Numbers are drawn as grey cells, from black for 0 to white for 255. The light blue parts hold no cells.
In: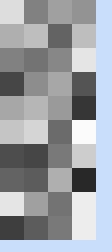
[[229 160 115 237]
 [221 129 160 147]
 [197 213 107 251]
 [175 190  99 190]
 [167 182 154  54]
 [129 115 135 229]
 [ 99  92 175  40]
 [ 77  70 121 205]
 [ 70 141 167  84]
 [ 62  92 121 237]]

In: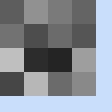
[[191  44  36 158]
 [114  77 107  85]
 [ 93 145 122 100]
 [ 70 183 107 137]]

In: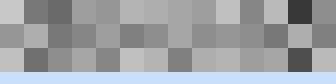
[[200 120 107 157 149 179 173 165 157 192 134 185  56 141]
 [192 113 141 165 134 192 179 128 173 179 157 165  79 185]
 [149 173 120 134 157 128 141 165 141 149 141 120 173 128]]

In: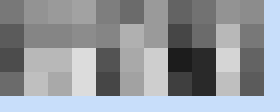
[[120 147 154 162 126 107 154  99 114 147 140]
 [107 191 169 220  70 162 206  63  41 191  91]
 [ 91 133 133 140 133 176 154  70 107 184 120]
 [ 76 184 184 220  83 169 206  28  41 213  99]]

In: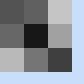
[[185 117  63]
 [103  23 161]
 [ 83  96 197]]

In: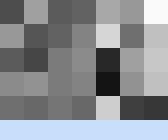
[[152  85  98 131 214 111 192]
 [139 146 123 131  20 146 192]
 [111 104 117 104 206  63  55]
 [ 91  70 123 139  40 160 199]
 [ 77 160  91  98 168 152 250]]

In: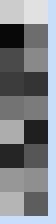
[[204 225]
 [181  93]
 [173  31]
 [151 143]
 [115 123]
 [ 74 137]
 [ 60  52]
 [ 37  86]
 [  8 109]]
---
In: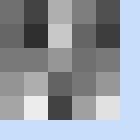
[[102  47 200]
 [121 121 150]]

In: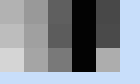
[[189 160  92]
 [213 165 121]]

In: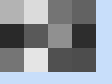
[[ 41  89 144]
 [117 229  80]]

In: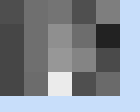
[[ 70 111 143]
 [ 70 111 151]]

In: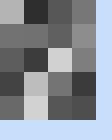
[[114 113  96]
 [ 93  60 209]]

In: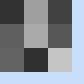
[[ 95 170  87]
 [ 99  48 197]]

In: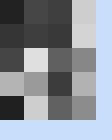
[[ 53  62  57]
 [ 69 223  96]]

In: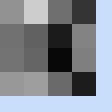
[[113  97  27]
 [115 101   8]]

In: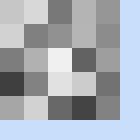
[[210 128 145]
 [125 177 240]]
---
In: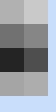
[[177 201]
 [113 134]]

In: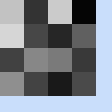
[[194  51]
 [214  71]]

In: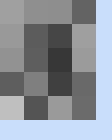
[[160 143]
 [153  92]]

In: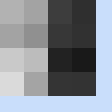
[[178 163]
 [163 144]]

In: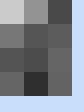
[[203 147]
 [119  85]]

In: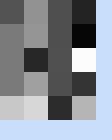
[[ 83 146]
 [122 149]]

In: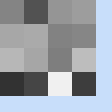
[[132  82]
 [167 170]]

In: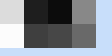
[[220  30]
 [252  63]]

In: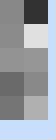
[[136  50]
 [139 224]]
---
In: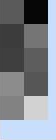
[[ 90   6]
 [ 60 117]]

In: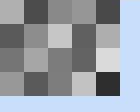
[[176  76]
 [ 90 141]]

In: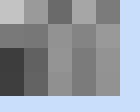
[[195 154]
 [121 119]]

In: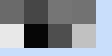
[[106  70]
 [232   6]]

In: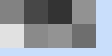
[[130  71]
 [225 138]]

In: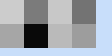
[[204 123]
 [166   9]]

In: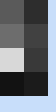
[[ 90  45]
 [109  65]]

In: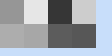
[[150 230]
 [173 167]]

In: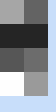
[[166  99]
 [ 37  37]]
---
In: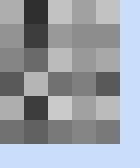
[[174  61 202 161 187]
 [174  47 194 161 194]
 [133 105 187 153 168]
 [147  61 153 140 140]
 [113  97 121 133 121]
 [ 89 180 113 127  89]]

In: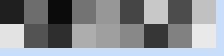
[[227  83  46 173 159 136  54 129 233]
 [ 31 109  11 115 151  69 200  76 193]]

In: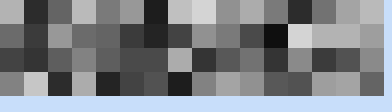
[[107  59 152 107 100  59  36  67 145 122  74  15 212 179 179 158]
 [179  44 100 186 122 152  29 192 212 145 172 122  44 114 164 186]
 [ 67  52  94 130  94  74  74 172  52  88 114  52 138  59  82 138]
 [130 198  44 172  36  67  82  29 130 164 145  88  82 158 164 100]]

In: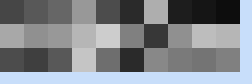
[[168 144 152 182 205 128  55 144 189 182]
 [ 70  88 102 152  76  42 174  29  21  13]
 [ 76  63  88 197 110  42 136 122 116 128]]

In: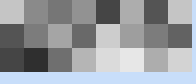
[[ 84 124 165 105 205 158 124  98]
 [197 138 118 146  69 173  84 197]
 [ 69  47 111 181 219 231 173 211]]

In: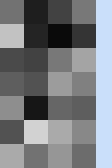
[[ 82 209 170 136]
 [ 94  82 156 128]
 [170 115 150 108]
 [ 74  66 121 163]
 [142  23 102  94]
 [115  31  66 121]
 [194  37  11  52]]
